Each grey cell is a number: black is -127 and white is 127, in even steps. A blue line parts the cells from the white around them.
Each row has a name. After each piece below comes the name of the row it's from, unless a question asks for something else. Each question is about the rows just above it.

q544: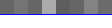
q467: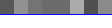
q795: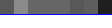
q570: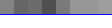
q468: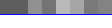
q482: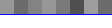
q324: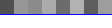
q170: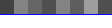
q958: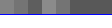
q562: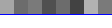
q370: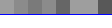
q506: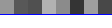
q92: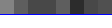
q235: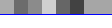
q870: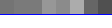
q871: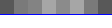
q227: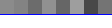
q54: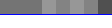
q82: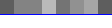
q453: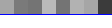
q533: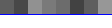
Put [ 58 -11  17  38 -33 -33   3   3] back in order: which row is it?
q82
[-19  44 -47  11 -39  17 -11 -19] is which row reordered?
q467
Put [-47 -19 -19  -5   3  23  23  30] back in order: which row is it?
q482

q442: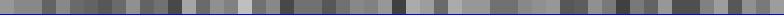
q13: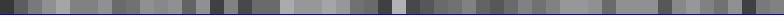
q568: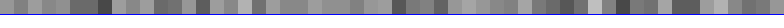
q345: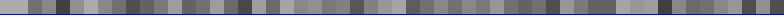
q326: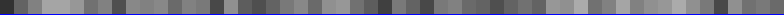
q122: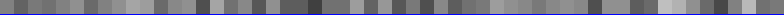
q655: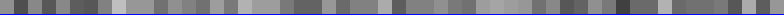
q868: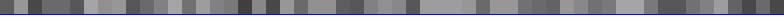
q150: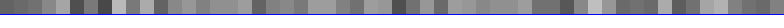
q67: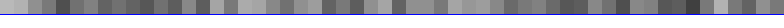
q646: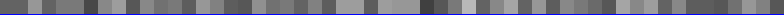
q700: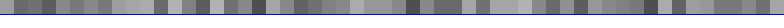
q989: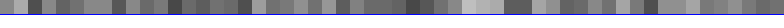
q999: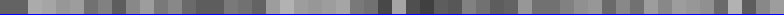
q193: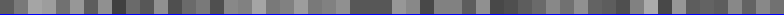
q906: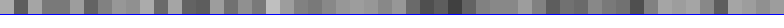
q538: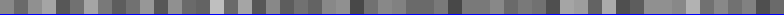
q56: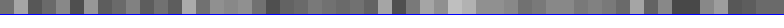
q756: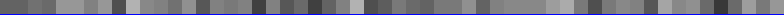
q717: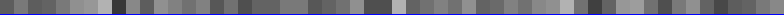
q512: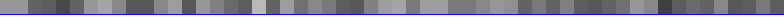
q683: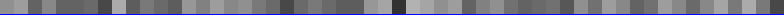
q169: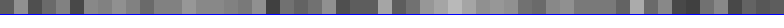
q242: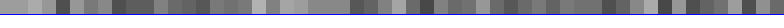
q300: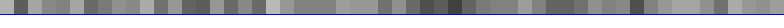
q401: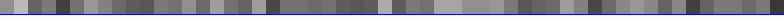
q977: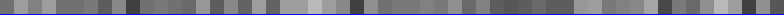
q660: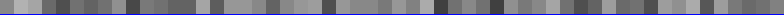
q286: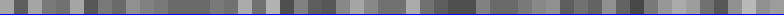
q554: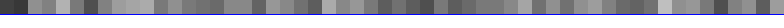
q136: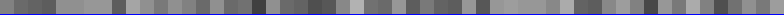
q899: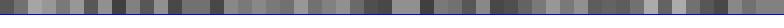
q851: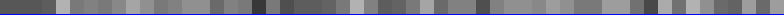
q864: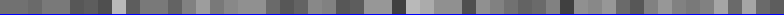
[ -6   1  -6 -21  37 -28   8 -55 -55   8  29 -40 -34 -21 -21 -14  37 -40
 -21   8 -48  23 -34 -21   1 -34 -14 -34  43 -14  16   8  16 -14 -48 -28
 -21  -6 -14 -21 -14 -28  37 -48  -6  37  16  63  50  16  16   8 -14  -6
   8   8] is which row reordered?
q56
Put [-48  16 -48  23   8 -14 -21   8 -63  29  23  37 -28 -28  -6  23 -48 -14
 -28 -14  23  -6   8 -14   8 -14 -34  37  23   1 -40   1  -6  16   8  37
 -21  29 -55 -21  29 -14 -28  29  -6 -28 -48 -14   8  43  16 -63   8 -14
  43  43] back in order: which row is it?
q345
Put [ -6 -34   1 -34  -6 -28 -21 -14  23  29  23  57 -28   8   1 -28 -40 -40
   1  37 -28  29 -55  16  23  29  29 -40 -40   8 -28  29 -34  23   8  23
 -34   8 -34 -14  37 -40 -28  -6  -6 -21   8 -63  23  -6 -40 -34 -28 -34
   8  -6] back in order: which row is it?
q512
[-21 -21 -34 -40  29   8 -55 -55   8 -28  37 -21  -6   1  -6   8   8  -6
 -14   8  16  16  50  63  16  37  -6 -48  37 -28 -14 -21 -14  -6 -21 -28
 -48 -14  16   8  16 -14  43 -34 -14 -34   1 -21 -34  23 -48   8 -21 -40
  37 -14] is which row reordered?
q56
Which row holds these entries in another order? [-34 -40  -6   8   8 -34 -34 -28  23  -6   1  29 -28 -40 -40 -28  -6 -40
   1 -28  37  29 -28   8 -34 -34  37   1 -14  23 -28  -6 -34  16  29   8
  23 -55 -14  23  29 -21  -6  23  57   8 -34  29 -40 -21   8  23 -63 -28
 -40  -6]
q512

